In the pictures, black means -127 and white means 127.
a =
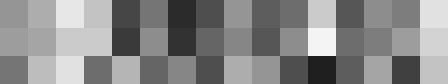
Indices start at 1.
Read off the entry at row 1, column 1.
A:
21
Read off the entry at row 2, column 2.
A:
37
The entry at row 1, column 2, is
45
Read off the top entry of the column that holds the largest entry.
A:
75
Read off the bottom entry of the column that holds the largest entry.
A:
-96
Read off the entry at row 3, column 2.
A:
61
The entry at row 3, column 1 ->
-10
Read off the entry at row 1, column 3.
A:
103
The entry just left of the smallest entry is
-49
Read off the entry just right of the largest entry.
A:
-18
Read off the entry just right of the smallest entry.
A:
-34
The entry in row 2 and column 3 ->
75
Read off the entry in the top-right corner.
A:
97
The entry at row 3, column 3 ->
97

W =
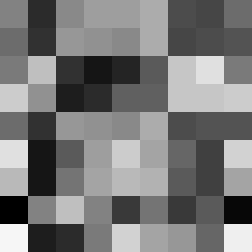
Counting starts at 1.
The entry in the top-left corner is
2
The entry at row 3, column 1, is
-5
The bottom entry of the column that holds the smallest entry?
118
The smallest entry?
-127
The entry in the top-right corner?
-19
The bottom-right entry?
111
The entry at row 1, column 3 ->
9
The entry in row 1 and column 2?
-84
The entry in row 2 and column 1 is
-19
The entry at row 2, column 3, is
23
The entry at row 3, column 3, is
-78

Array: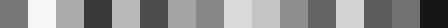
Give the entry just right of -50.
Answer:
36
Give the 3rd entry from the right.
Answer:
-34
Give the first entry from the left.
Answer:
-8
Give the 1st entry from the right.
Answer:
-105
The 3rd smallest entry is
-50

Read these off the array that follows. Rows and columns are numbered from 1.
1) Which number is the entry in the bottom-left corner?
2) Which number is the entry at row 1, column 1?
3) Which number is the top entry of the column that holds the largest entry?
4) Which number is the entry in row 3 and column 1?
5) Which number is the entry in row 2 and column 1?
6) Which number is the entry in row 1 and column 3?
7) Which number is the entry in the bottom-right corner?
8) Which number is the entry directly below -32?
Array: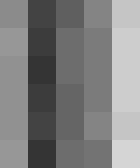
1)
23
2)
11
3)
69
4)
17
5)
23
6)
-32
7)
85
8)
-18

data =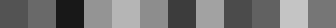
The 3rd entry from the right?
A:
-30
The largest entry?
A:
68
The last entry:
-9

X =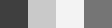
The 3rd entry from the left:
115
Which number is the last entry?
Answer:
-10
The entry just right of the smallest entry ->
73

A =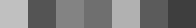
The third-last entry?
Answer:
49
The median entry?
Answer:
-16
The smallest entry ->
-65

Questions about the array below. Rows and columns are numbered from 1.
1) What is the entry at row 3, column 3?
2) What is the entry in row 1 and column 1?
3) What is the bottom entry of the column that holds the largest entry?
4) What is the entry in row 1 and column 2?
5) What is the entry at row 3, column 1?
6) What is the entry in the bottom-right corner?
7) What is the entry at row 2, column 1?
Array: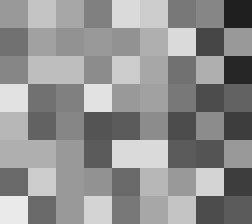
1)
62
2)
25
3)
106
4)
68
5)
6
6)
-36
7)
-14

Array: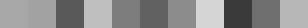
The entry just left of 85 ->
12
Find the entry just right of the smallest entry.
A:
-16
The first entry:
40

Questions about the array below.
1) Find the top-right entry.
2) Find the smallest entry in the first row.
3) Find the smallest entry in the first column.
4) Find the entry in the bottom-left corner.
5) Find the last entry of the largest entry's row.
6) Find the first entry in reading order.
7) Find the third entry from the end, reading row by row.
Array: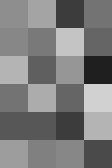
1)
-12
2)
-67
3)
-40
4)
29
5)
81
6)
14
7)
0

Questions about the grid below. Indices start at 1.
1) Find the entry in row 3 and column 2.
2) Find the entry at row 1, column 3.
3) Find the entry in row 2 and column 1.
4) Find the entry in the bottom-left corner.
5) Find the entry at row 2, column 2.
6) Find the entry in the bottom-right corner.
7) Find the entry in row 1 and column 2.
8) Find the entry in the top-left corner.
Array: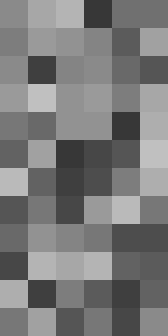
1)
-64
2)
52
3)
-2
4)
-8
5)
26
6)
10
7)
39
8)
10

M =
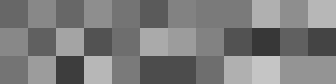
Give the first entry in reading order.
-24
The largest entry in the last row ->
69
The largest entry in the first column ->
8
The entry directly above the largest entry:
-72
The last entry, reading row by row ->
20
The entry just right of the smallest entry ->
-31
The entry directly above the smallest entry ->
48
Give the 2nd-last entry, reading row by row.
20
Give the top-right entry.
55
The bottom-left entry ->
-11
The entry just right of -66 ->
55
